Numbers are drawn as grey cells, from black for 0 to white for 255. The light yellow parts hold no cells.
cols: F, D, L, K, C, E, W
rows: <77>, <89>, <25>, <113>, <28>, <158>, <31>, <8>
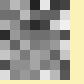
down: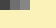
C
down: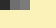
K
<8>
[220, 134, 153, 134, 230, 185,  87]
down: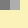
L
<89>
[111, 111, 185, 111,  99,  99, 220]

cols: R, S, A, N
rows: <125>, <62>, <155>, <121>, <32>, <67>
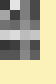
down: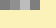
A
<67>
[ 85,  85, 135,  96]

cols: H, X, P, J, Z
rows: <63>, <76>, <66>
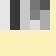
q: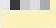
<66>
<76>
[230,  56, 201, 127, 170]

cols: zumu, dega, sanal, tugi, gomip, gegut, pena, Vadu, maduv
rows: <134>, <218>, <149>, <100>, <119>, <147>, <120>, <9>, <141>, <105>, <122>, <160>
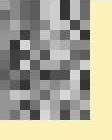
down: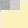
pena
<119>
[148,  52, 214, 124, 148, 183, 171, 136, 136]
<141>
[115,  92,  52, 136, 160, 136, 160, 194,  52]
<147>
[115,  63,  72, 160,  81, 205, 205, 104,  92]
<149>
[136, 171, 124, 104, 136, 205, 194,  72, 160]
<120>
[104,  63, 205,  92, 171, 171, 115, 136, 205]

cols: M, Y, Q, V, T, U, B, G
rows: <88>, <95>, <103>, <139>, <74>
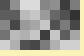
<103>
[134,  71, 154, 166, 198,  81, 123,  71]
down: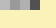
Q
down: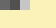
U
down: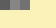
M

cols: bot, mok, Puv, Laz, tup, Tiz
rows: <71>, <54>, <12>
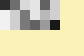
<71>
[ 46, 110, 217, 229,  98, 208]
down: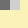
mok
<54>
[241, 208, 121, 229, 185, 208]
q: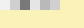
<54>

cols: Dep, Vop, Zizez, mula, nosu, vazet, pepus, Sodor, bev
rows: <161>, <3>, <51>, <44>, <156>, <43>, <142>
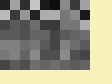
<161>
[ 34, 162,  46, 197,  25,  14, 138,  57, 162]
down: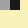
bev
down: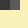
Vop
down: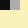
vazet
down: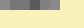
pepus
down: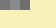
mula
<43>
[119, 129, 100, 138,  79,  79, 138,  79,  69]

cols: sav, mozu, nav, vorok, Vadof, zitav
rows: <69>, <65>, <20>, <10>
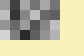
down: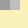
sav
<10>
[211, 125,  42,  95, 147, 178]
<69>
[156,  65, 168, 116, 168, 116]

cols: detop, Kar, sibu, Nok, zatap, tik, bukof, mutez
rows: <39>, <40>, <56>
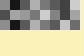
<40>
[ 78, 164, 153, 120, 205, 131,  66, 164]
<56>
[141,  23,  90, 176, 120,  90, 196, 108]

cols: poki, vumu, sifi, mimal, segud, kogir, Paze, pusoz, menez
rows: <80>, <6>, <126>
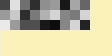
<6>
[154, 201,  46, 122, 177, 212, 134, 122, 212]
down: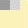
kogir

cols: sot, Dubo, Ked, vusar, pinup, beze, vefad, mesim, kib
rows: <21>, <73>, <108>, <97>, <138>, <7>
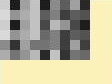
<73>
[217, 148, 172, 194,  93, 128,  62,  93,  82]
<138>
[139,  51, 160, 116, 116, 128,  62, 160,  62]
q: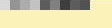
<73>

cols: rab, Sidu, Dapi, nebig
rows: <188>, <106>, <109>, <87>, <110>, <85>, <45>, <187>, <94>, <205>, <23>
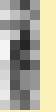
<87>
[225, 191,  49, 171]
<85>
[244,  58,  94, 181]
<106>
[225, 191, 160, 127]
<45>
[203,  82,  49, 106]

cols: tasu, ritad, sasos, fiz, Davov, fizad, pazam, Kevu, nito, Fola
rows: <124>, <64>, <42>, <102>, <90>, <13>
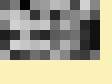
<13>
[168,  49,  70, 111,  91, 168, 134,  70,  59, 111]
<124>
[ 81, 123,   5, 146, 156, 186, 177,  70, 209, 134]

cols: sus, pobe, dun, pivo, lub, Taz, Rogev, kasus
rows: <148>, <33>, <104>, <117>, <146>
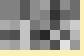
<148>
[129, 129,  88, 141, 160,  69, 141, 109]
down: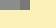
pivo

